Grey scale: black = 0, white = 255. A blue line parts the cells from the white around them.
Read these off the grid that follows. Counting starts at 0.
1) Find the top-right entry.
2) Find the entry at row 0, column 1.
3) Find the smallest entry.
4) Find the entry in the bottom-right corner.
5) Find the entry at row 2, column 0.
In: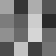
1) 85
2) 53
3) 42
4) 115
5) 144

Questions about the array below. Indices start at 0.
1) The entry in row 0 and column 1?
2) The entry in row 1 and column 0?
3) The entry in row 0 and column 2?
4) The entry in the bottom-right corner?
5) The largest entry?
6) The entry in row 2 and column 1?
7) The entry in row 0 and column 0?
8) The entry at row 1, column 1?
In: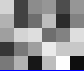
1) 66
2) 178
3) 140
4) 14
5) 254
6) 212
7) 212
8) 66

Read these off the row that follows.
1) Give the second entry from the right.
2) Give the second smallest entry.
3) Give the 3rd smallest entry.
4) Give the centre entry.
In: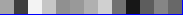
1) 133
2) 62
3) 93
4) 176

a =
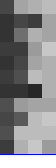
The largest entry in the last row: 199
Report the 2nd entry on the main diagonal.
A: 70
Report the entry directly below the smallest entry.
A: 164
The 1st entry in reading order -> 70
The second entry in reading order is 164
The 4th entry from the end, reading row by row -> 60
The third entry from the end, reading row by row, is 176
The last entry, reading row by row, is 155
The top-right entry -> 188

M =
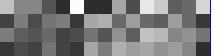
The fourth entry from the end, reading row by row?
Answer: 146
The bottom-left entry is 56
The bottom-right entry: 45
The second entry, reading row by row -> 134
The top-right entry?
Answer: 213
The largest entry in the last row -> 175
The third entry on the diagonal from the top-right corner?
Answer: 134
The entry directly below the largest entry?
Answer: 56
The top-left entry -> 193
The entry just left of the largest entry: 45
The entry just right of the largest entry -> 45
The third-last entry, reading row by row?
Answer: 157

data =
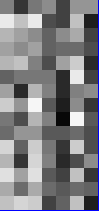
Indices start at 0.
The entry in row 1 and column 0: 234
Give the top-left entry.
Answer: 128
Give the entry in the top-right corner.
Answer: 149
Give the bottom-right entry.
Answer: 30
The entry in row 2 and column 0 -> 181
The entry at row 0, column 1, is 53
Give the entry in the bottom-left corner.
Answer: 193
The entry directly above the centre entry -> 128
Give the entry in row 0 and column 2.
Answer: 119
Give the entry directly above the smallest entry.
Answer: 30
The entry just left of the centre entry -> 246
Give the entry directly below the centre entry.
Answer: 128

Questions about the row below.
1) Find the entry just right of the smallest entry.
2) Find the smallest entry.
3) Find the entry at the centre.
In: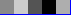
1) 174
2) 1
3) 84

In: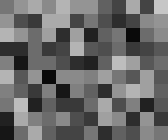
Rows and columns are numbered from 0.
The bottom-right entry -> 118
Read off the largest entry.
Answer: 198
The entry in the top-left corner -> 118
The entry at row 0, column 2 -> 170
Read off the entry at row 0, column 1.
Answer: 148
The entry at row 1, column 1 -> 78
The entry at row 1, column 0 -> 148
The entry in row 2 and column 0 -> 180
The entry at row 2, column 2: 108

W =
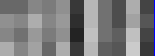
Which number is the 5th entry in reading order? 144
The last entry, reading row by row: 56
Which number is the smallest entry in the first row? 56
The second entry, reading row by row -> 104
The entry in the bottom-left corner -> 173
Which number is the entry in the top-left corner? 104
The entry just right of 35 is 192
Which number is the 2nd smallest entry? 46
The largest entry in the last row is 203
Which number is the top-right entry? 68
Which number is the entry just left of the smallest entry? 144
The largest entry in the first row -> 183

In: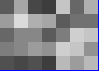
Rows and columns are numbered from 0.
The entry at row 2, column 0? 103
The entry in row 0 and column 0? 91
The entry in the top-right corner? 175
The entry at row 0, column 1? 166
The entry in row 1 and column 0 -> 156
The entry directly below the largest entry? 135
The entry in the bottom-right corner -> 185
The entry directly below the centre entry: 146

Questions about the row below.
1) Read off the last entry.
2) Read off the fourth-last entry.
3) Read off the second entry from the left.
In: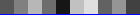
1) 65
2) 223
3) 128
